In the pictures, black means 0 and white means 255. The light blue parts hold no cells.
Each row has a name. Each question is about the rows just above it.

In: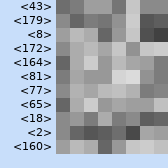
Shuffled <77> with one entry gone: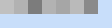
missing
[132]
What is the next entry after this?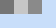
[138]
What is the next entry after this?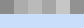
[198]
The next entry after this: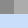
[186]

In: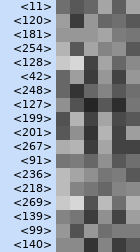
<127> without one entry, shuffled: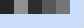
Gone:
[82]
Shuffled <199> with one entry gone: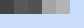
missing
[74]
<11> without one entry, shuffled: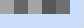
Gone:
[95]
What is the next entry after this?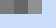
[88]
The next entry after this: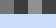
[158]
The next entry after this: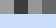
[111]
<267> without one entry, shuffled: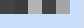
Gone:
[173]

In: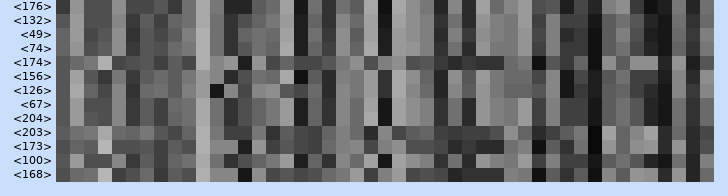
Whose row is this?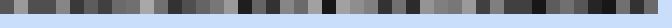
<67>
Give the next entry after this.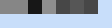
[79]
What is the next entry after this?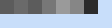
[79]

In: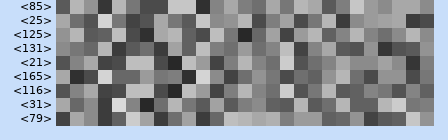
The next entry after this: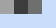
[162]
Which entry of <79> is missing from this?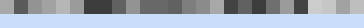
[176]
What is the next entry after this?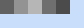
[147]

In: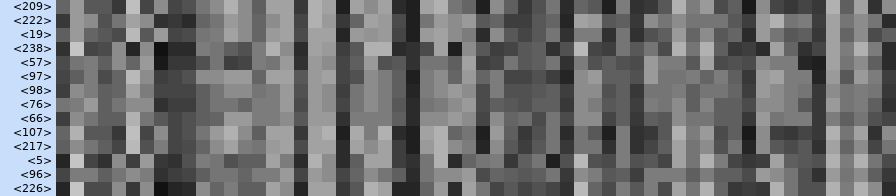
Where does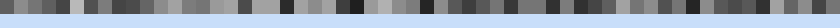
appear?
<217>
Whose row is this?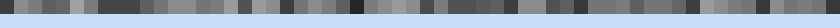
<98>
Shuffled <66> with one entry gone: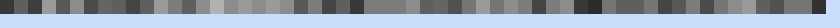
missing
[109]
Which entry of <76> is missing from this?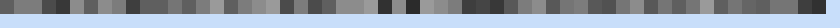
[132]
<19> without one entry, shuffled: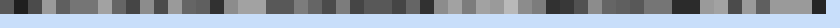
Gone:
[147]
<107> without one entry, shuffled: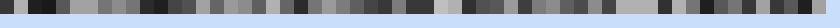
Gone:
[170]

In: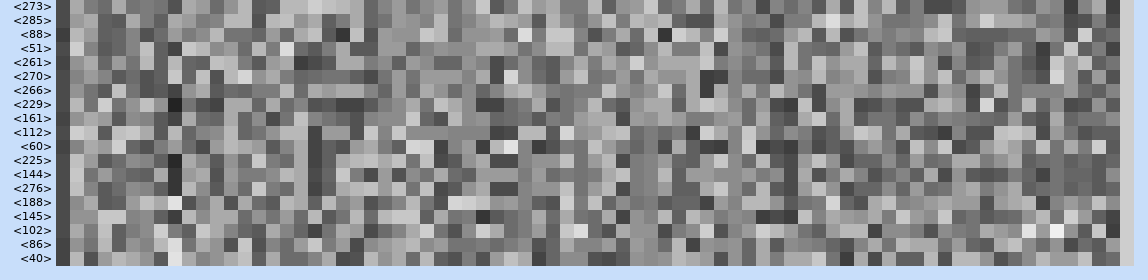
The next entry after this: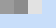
[155]
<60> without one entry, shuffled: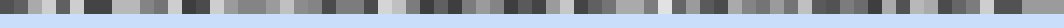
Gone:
[163]
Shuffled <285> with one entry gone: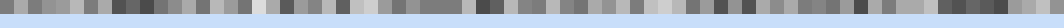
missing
[178]
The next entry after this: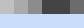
[124]

